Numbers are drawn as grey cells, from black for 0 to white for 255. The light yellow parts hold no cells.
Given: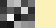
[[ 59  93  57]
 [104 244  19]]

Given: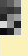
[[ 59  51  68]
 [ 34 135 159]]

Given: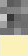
[[121 129 130]
 [201  55 102]]

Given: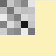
[[187 121 201]
 [236 166 128]]

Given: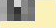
[[162  89  49]
 [171  98  68]]

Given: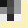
[[141  82 158]
 [234  42 246]]
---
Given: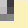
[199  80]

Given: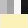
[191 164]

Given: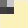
[112  57]

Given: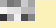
[172 229 240]

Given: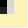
[  2 218]

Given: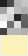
[ 32 226  41  94]

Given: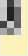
[203  34 106]
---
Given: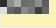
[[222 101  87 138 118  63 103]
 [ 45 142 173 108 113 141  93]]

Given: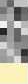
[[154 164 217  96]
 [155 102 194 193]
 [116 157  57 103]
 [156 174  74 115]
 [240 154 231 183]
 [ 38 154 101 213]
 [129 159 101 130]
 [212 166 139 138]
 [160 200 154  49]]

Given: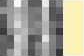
[[ 98 151 201 153  81 123 168 122  55]
 [ 96 150 247 164  92  95 232 101 130]
 [147 155 178 156 119 125 193  85  98]
 [ 88 159 190 165 124 114 195  88  78]
 [ 82 159 216 173 126 140 180 117  99]
 [ 60 137 175 184 137 126 180 108  58]
 [105  88 215 180  79  97 224 131  96]
 [ 96  99 196 174  91 136 177 128  97]]

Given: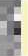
[[153 130 176]
 [125 126 111]
 [146 116 197]
 [128 147 242]
 [197 120  96]
 [181 119  50]
 [151 142 172]
 [156 154 137]]

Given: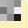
[[188 138  29]
 [179 169 140]
 [117 166 237]]

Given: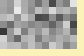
[[201 185 187 158 191 163 135 203 180 133 162]
 [167 154 211 170 149 114 157  74 150 126 227]
 [163 150 233 173 142 190 167 215 175 184 157]
 [184 198 147 201 169  73  80 142  90 138 115]
 [141 109 164 155 134 147 134 100 141 206  72]
 [ 55 151 203 126 174 151 185 135 157 180 113]
 [210 150 105 179 188 125 165 152 175 161 185]]

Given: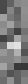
[[108 144  96 128]
 [ 74  98 135 140]
 [ 73 133  95 144]
 [161 120 103 141]
 [139 161 117 137]
 [148 106  65 115]
 [ 66  90 167 129]
 [110 216 225 104]
 [151 132 176  83]
 [133 133 145 119]
 [163 126  57  55]
 [118  83  97 115]]

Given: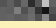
[[ 98 101  93  95 108  81 136  69]
 [ 84  95  75 103  45  86 192  97]
 [ 97  94 126  81 103  52  20  83]]

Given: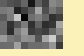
[[108 110 160  90 109 108 113 149  59]
 [ 95  81  74 101  22  95  65 136 124]
 [121 129  34  63  90 165  79 118  95]
 [ 92 125 197   7 111 127 101  49  63]
 [108  50  84 124  48  97  45  55 166]
 [106  43 125 155  60  72  62 102 139]
 [154 121 112 145 139  83 167 204  98]]
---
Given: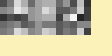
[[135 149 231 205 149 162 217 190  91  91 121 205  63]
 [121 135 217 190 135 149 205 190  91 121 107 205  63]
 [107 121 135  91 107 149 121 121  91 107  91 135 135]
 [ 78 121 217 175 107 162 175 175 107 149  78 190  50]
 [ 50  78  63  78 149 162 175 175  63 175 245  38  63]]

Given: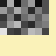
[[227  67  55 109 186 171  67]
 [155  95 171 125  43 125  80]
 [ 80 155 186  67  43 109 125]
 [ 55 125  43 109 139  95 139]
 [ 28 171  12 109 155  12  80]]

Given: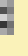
[[210 169]
 [181 153]
 [169 139]
 [ 82 126]
 [ 55 114]]

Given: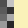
[[154  39]
 [106 170]
 [ 91  51]
 [ 79 196]]

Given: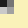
[[201 161]
 [ 29 117]]

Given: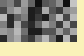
[[184  41  99 127  29  57  29 112 184  71 184]
 [155 140 184 112  29  29  85  85 155  99 169]
 [127  41 169  71  41  99 169 127  57 169  71]
 [112 127  71 155  99  15  85  99 140  15 196]
 [ 71 140 169 140  29  41 169  85  57 140 155]
 [ 41 140 169  85  57 127 184 112  29 184  57]]

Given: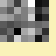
[[183 141  60 153 255  17  29]
 [167 153 115 127 210  17  45]
 [141  74 210 141 153  17 103]
 [127  90 167 127 167  45  90]
 [ 90  74  90 103 115 103 115]
 [ 74 103   1 167 195 127  45]]

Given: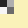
[[246 107]
 [ 37 175]]

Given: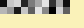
[[182 152  25 198  95 228 136   0 213  95]
 [ 13 198 213  37 124 167 228  52 167  13]]
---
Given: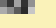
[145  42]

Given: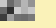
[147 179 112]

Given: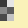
[230 137]

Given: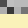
[186 177]

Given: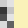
[226  55]

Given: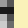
[85 26]
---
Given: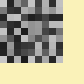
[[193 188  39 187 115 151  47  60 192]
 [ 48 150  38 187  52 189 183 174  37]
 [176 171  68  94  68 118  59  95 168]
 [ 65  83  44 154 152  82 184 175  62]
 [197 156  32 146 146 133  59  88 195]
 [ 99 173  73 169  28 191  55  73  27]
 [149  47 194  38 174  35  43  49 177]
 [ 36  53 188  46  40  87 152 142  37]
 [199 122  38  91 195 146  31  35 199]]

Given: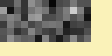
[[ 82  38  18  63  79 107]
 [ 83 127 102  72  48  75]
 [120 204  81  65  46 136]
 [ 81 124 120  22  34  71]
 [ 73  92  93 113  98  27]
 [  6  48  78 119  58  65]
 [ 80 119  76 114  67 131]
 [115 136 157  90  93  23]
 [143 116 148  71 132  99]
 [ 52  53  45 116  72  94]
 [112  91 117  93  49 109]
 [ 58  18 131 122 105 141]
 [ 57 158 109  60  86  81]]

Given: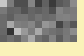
[[138 123 125  87 140 106]
 [ 99 118 130 109 119 121]
 [ 89 131 128  69 106  92]
 [ 58  79 109 138 113 130]
 [ 97 104 106 150 122  99]
 [ 62  95 115 105 169 112]
 [132 101 103 134 125 168]
 [ 78  83 115 123 153 130]
 [ 78 102 114 127 191  98]
 [123  99  95 168  51 111]
 [199 121 107 107 104  97]]

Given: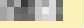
[[108 129 109]
 [217 216 214]
 [166 236 212]
 [191 201 200]
 [104 127 113]
 [ 56  97 107]
 [170 103 113]
 [114 180 181]
 [180 163 164]]

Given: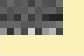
[[107  78  36 119  68]
 [ 78  97  36 105 183]
 [ 83  94  50 103 152]
 [ 99  85  92  95  59]
 [ 67 106  62  88 210]
 [ 93  90 102  88  74]
 [ 86  92  54 102 137]
 [103  82  81 101  49]
 [ 83  96  58  99 149]]

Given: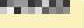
[[ 56 146]
 [138 123]
 [ 62 143]
 [205  96]
 [ 81 222]
 [ 52 165]
 [153 187]
 [154  48]
 [125 239]
 [ 56 202]]

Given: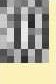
[[140 126  64  86  68  71  63 185 185]
 [ 79 157 206 206 157 201 196  78  85]
 [191 125  53  41 124  79  73 191 168]
 [118 206 187 230 233 233 215  80  45]
 [137 113  79  87  65  66  69 176 176]
 [172 206 120 150 217 217 170 129  73]
 [ 79 154 202 202 149 193 189  80  94]]
